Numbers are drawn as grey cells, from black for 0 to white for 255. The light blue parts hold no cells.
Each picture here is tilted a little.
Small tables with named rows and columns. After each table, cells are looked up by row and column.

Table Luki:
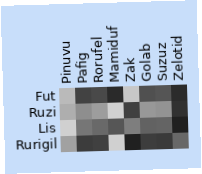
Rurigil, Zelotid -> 104
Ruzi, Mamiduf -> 209
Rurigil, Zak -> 32
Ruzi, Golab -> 152
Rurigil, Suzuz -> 58
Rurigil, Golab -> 61
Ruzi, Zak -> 64
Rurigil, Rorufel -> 64
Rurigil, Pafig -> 60
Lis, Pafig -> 118
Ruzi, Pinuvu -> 174
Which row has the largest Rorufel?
Ruzi

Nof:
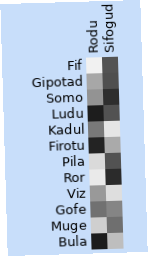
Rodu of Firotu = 35
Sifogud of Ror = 43
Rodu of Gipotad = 167
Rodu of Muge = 207
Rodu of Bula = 28
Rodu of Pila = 218
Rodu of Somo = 147
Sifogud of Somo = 46
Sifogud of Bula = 190
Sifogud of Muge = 111
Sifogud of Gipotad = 79
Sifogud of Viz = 222
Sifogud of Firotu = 170
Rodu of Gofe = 113
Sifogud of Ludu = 82
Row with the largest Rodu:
Fif

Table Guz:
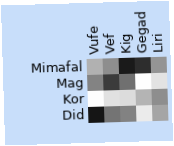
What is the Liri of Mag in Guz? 227
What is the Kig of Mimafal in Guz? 26
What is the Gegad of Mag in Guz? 254
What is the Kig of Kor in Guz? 220
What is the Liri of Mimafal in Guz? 148
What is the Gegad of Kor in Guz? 180
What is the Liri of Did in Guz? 165
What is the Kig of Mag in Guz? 112
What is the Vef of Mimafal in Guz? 142
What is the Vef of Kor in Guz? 225
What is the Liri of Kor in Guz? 142
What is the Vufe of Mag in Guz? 131
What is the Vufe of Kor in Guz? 253
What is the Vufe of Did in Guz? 21
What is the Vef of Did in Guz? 116
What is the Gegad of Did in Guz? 235
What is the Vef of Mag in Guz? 59
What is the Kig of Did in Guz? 130

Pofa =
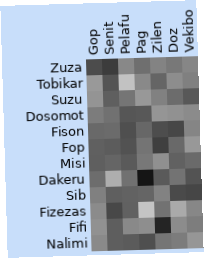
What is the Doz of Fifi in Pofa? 140
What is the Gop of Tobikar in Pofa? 153
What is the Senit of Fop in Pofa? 92
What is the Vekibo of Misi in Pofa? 106
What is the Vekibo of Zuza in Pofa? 134
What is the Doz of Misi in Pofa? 97
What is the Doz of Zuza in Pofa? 120
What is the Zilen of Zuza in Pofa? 131
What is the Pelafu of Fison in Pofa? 79
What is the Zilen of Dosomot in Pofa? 149
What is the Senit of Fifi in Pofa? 94
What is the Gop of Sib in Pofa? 128
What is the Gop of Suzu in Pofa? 148
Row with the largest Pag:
Fizezas

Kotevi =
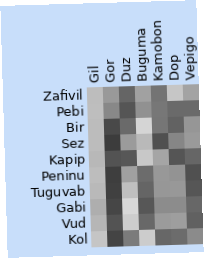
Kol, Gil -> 197
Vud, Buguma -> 104
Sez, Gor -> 60
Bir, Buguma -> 213
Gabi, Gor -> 70
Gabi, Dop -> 140
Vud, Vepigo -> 97
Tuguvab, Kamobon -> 151
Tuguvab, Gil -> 185
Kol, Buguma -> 204
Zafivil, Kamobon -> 116
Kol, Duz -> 123
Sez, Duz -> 155
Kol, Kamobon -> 103

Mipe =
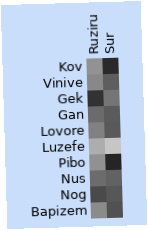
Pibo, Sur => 37
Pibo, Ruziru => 145
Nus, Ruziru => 108
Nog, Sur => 87
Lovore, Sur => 89
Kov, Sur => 42
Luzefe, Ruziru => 173
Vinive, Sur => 94
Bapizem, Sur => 81
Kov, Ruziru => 146
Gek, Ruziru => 50
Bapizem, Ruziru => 139
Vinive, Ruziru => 136
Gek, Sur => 117
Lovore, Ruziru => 129
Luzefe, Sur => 198
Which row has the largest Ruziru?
Luzefe

